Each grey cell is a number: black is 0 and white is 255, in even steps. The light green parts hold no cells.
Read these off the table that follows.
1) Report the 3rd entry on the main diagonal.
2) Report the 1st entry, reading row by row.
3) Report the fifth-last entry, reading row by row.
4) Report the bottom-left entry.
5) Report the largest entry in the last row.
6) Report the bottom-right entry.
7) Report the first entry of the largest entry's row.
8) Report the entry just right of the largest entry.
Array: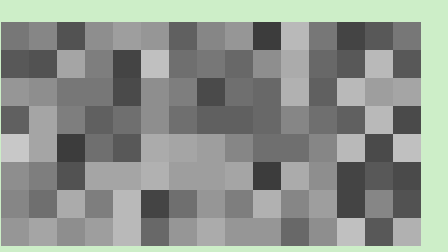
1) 119
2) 119
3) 104
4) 150
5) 192
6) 177
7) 200
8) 165

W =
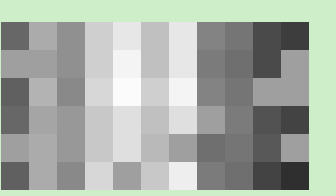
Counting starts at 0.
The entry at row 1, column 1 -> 159
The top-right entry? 61
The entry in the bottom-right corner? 47
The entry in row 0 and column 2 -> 144
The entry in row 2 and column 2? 137
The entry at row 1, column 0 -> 159
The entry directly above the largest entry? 244
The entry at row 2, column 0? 96
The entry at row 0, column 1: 171
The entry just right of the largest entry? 207
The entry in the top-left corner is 103
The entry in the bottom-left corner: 96
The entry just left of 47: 67
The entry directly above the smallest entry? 159
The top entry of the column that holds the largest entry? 231
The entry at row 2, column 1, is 179

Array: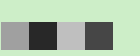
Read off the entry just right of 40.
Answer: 191
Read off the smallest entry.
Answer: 40

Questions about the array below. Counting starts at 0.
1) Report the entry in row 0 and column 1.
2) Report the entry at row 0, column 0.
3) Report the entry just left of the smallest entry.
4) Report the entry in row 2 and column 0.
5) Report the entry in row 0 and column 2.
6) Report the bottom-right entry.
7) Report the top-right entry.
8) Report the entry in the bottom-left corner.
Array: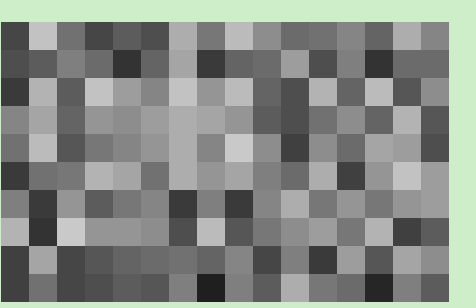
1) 194
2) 70
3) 127
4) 58
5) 113
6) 92
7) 133
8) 64

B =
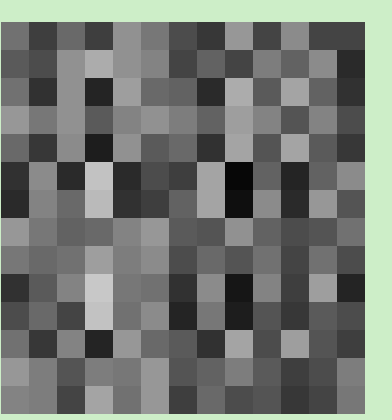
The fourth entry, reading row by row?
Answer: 62
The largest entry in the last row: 164
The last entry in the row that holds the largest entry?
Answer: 36
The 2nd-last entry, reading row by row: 68
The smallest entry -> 7
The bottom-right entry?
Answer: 119
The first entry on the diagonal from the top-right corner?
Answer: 68
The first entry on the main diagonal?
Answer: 113
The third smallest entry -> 22
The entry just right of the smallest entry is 98
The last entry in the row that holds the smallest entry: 139
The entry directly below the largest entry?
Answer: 194
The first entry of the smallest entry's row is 49
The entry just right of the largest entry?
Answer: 119
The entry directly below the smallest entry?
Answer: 15
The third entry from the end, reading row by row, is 55
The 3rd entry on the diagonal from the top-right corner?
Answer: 164
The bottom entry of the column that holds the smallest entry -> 76
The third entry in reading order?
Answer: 105
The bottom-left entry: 131
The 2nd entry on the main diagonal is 76
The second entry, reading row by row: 62
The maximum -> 200
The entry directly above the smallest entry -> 164

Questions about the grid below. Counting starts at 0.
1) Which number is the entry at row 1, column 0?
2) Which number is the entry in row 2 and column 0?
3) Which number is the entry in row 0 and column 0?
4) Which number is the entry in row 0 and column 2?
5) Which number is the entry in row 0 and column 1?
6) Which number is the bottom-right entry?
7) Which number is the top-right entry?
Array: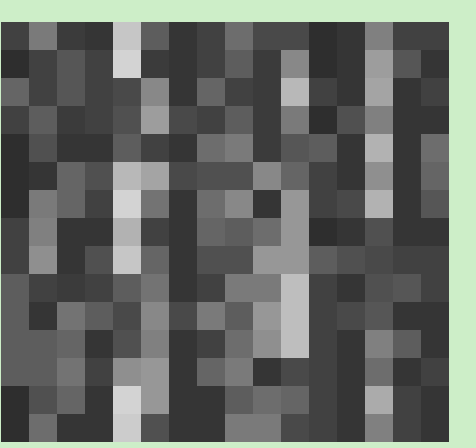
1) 46
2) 101
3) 65
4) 59
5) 122
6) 53
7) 65
